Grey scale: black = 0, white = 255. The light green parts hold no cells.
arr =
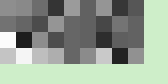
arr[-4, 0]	142
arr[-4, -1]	86
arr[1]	[114, 101, 76, 149, 102, 97, 71, 116, 98]
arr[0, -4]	97
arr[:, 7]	[55, 116, 95, 34]
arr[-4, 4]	155
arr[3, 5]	139

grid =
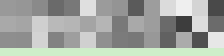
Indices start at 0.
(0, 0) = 153
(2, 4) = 158
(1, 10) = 106
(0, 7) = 148
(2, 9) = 152
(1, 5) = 164
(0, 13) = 73
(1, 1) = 165
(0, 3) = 106
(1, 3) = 185
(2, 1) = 141
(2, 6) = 144
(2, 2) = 211
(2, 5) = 208
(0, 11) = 239

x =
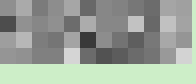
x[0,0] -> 143
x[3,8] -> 107
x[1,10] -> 193
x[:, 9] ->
[108, 104, 120, 116]
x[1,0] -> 77
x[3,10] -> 153
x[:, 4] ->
[166, 108, 164, 213]
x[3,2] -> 128
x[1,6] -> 135
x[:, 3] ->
[141, 144, 117, 128]
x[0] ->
[143, 170, 123, 141, 166, 104, 135, 130, 119, 108, 165, 160]
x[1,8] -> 194
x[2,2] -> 125
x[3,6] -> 82

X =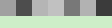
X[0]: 160
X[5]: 178
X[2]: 181

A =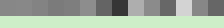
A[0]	135
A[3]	123
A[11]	211
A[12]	135
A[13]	102

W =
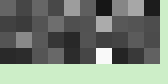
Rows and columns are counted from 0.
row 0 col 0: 101
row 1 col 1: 59
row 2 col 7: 68
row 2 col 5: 83
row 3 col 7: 36
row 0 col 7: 134
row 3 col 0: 41
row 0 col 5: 95
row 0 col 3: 72
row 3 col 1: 44
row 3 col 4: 44
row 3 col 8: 57
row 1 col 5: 82

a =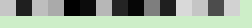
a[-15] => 198
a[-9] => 183
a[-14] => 31
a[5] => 12
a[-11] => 0

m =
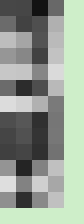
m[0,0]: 71
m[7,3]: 118
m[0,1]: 70
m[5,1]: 44
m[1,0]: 107
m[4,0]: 199
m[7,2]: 48
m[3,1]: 135
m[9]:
[64, 69, 48, 114]
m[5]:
[107, 44, 78, 185]
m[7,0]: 78
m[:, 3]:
[104, 176, 186, 194, 218, 185, 122, 118, 119, 114, 192, 167, 192]
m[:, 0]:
[71, 107, 189, 150, 199, 107, 220, 78, 69, 64, 148, 222, 143]
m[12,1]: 46

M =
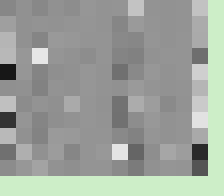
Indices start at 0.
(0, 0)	135
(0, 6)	147
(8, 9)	149
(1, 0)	159
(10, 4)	143
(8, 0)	185
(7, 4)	146
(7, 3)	143
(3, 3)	149
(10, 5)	148
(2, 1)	145
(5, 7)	145
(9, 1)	175
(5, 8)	154
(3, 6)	148
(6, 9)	157
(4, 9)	151
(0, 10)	146
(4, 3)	143
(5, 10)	146
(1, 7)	134
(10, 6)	148
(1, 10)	146
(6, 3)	144
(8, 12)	169
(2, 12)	170
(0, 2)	136
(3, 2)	230
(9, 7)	228
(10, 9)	145
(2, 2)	133
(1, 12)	171
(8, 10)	146
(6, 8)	172
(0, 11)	147
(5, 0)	144
